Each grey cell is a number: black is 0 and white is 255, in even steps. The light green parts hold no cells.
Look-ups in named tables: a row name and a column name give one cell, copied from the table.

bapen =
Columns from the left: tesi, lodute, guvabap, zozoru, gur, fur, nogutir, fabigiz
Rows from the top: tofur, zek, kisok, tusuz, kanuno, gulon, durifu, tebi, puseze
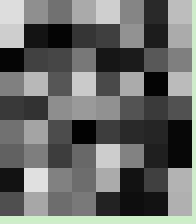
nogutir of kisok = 88
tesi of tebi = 18
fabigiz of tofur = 189
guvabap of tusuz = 86
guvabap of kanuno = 141
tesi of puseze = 79
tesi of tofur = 221
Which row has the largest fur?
tusuz

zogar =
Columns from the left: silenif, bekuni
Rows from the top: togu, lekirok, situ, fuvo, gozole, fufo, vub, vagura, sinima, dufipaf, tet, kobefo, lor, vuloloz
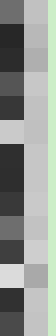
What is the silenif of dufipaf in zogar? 110
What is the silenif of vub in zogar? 47
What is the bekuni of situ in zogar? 175
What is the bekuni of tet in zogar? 206
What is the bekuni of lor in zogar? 197
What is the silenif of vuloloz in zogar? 74
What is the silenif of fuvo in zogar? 85
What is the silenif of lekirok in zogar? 39
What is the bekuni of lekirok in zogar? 184
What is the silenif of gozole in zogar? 55

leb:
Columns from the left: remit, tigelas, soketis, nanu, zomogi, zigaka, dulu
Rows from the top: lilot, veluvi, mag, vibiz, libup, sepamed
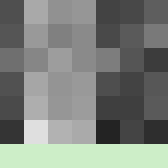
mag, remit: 111
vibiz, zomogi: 78
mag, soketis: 157
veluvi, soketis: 128
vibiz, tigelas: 166
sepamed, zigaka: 68
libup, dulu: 90
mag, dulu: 60
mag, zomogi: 125
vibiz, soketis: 148

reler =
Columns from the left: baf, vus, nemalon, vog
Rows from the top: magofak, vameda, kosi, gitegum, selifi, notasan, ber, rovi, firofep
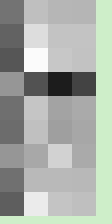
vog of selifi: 170
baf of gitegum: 150
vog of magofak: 181
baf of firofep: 94
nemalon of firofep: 196
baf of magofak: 115
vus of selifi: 197
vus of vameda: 221
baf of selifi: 111
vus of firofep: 235
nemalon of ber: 210
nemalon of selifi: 163
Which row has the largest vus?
kosi

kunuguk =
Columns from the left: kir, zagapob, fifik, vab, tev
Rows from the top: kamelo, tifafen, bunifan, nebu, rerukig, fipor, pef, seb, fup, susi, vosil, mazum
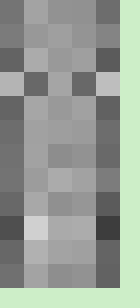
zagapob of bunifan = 171
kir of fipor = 109
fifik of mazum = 142
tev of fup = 91
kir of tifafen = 123
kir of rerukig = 100
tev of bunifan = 91
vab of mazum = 146
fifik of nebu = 165
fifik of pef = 141
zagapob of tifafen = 152
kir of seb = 115

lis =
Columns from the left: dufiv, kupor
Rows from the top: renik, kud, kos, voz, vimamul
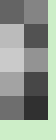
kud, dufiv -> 187
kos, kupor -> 147
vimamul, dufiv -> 110
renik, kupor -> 132
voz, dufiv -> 163
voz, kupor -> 71
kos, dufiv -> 202
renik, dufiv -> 100
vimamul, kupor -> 48

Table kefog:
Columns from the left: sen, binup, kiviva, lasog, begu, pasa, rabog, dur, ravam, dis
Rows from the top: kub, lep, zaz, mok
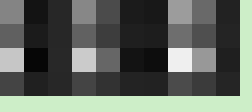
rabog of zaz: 13
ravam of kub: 105
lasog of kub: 135
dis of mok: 37
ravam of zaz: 152
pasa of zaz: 19
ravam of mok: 59
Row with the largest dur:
zaz

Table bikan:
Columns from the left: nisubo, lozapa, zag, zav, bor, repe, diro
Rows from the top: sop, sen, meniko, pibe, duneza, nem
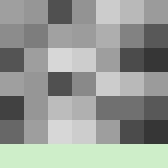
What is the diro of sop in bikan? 155
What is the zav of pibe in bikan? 137
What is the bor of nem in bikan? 158
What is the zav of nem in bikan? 205
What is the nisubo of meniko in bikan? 84
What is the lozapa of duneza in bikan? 150
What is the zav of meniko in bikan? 205
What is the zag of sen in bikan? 161
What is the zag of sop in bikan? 80
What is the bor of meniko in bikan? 158
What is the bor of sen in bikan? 174
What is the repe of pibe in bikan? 185
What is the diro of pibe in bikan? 155
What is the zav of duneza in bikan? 176
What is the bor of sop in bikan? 204
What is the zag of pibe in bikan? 80
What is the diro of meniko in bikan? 54
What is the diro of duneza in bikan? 88

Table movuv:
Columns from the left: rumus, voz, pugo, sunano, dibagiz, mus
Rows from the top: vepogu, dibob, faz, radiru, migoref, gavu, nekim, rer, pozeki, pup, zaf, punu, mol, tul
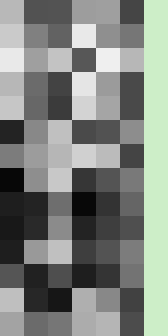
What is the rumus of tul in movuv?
163
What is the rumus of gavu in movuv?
35
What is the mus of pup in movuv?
79
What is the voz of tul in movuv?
107
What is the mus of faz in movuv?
183
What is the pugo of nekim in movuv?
182
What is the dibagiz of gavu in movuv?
82
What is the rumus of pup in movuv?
24
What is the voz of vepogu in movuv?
82
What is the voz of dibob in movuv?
128
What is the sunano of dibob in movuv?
233
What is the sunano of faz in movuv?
87

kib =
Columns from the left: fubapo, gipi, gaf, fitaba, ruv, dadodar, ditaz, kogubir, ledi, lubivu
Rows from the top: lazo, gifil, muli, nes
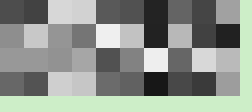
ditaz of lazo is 35
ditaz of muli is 238
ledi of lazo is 69
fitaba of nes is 198
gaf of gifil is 149
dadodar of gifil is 194
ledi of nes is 58
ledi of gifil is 65
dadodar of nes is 97
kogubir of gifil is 184
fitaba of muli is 166

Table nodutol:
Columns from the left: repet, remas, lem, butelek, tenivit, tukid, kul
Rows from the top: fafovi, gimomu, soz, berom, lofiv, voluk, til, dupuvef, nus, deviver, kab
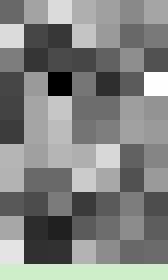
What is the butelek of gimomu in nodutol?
196
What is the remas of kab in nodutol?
47
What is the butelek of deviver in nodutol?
92
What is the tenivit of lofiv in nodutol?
108
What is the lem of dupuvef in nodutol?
106
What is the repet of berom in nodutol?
71
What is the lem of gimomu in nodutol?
54
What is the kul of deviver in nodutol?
93
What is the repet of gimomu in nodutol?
219
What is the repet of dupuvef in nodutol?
179
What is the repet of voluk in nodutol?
59
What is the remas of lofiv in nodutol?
164
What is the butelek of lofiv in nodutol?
108
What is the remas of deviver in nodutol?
44

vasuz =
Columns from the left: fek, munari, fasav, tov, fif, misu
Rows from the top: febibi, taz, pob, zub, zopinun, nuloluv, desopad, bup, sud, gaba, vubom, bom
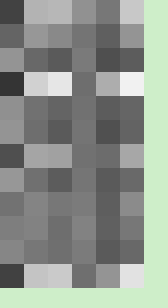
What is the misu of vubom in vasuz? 104
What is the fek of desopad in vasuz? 79
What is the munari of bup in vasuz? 112
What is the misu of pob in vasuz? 92
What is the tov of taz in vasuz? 116
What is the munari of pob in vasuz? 104
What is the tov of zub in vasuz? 110
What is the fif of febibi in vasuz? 119
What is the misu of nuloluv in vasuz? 99
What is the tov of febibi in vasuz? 145

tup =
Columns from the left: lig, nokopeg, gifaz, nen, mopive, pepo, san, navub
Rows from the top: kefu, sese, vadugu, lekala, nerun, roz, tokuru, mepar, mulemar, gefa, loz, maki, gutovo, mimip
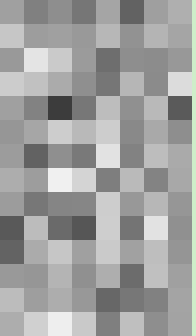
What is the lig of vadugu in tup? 153
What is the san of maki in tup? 192
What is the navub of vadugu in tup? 152
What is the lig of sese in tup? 198
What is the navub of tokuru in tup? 170
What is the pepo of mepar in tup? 186
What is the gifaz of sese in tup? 160
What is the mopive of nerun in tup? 189
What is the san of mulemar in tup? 183
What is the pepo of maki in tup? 108
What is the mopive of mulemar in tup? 205

